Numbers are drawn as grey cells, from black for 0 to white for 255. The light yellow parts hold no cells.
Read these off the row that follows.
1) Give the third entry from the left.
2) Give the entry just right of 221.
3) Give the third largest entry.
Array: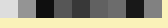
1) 15
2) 148
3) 129

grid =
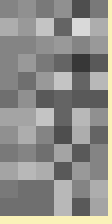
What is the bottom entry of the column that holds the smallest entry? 89
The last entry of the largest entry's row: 173
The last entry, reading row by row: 164
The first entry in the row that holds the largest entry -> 173
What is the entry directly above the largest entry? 78
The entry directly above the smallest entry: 132
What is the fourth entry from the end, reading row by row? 111
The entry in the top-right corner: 121
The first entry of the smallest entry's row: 132
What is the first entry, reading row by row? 132
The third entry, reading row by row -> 121
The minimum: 55
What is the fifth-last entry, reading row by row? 111
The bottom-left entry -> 111
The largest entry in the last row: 184
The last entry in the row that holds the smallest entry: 89
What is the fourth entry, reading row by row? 144

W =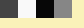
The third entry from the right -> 249
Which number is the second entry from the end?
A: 7
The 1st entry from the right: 134

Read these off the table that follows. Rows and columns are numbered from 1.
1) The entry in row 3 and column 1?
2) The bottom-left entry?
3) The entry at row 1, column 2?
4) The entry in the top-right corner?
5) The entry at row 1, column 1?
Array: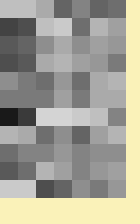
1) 89
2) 202
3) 191
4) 110
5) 191

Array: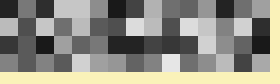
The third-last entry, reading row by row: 187
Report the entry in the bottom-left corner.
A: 130
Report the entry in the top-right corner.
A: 160
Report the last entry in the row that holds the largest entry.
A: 169
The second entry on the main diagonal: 79
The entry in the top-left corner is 35
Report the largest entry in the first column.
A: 187
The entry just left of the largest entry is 130
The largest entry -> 230
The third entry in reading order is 46
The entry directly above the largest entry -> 55
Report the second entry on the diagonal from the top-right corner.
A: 209
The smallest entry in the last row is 67
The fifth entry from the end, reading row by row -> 111

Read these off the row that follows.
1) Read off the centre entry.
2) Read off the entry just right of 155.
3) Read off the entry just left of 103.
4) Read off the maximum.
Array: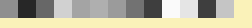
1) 155
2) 114
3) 39
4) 250

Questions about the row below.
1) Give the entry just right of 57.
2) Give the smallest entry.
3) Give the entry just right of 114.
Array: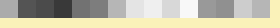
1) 114
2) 57
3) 125

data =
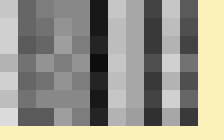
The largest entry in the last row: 219
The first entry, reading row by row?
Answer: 198
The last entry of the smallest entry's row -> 114
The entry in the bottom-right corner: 57
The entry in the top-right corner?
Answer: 90
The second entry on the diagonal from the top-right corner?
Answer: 189
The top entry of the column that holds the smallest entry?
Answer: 24
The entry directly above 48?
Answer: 67
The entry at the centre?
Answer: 13
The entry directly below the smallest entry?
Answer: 36
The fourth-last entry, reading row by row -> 158
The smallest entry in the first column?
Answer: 179
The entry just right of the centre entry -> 198
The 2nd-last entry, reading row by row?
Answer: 167
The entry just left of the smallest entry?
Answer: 147
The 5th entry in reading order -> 136

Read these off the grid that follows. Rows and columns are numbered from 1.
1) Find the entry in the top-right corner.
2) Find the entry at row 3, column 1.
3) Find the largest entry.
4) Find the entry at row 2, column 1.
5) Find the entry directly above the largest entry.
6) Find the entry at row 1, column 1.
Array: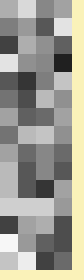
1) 162
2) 65
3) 247
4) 126
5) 65
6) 174

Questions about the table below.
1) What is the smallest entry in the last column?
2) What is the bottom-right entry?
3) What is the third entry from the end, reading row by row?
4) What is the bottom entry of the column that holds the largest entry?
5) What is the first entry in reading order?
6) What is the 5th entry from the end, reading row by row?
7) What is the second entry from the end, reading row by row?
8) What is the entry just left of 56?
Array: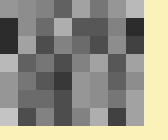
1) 44
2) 162
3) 174
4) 196
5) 150
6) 77
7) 65
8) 87

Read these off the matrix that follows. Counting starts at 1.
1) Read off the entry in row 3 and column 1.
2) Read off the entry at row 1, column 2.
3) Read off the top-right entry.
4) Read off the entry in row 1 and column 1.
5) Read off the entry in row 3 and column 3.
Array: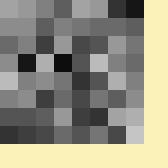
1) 106
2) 152
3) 22
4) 163
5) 62

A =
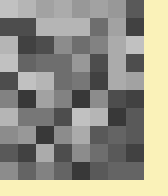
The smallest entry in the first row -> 89
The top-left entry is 193
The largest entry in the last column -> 193
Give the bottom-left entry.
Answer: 140
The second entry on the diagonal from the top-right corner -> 162
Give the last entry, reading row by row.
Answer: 100
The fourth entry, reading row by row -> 171
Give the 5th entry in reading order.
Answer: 152

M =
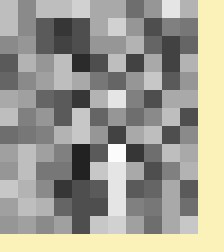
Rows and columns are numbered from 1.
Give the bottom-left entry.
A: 150
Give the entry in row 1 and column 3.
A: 190
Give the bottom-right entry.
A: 199
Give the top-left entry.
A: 190
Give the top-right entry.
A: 179
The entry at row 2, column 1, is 190
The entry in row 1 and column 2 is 138
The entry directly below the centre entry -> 150
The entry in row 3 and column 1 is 138
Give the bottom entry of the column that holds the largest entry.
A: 209
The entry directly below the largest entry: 229
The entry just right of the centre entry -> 150
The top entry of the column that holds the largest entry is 169
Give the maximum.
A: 252
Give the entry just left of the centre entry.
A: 199
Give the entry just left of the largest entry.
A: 90
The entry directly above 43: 78
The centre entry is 101
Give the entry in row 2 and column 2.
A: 138
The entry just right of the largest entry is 54

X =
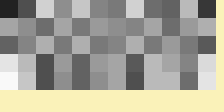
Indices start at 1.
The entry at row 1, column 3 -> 209
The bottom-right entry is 228
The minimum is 34
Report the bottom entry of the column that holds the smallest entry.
249
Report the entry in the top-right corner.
55
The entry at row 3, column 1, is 98
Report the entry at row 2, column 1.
165
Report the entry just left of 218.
132

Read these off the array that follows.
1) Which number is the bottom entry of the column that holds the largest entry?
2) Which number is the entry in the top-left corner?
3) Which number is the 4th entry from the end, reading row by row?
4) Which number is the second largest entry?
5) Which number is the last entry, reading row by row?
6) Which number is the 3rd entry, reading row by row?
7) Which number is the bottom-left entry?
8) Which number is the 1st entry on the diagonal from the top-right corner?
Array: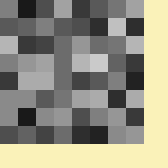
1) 34
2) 127
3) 46
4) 192
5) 150
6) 78
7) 78
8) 162
